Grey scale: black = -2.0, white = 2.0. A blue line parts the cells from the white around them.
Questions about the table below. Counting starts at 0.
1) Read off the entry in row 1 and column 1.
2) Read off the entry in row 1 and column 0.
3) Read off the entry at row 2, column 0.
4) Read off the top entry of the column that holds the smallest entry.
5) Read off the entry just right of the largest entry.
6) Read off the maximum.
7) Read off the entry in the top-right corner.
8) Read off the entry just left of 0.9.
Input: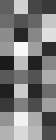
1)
-0.7
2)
-0.3
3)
0.2
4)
-0.5
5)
0.5
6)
1.9
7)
-1.1
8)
1.4

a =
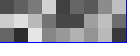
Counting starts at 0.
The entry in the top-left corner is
-0.8
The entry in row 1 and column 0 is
1.2
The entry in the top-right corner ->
1.0
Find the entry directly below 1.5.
-1.3
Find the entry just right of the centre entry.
-0.9
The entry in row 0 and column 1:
-0.5
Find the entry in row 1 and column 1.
1.5
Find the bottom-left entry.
-0.4

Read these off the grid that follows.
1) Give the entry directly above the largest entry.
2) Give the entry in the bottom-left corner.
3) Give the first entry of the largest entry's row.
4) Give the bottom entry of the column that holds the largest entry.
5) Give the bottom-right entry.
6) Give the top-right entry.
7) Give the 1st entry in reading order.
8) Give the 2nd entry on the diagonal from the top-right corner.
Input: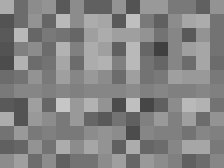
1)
0.1
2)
0.2
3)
-0.6
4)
-0.5
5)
0.1
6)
0.3
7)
0.7
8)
0.7

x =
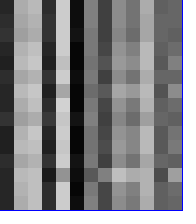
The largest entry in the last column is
0.5
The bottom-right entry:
-0.4
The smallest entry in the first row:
-1.8
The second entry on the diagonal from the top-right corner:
-0.4
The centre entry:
-0.1
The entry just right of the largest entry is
-1.9
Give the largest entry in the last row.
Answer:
1.2
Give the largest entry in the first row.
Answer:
1.2
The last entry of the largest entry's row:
-0.3
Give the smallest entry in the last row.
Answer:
-1.8
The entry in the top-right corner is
-0.4
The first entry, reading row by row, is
-1.4
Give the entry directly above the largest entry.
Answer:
0.6
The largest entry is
1.3
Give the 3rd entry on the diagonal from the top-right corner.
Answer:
0.6
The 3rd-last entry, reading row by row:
0.7
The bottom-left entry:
-1.4
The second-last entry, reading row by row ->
-0.5
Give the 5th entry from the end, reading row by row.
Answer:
0.2
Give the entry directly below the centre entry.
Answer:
0.0
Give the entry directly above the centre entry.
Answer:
-0.3
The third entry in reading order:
0.9
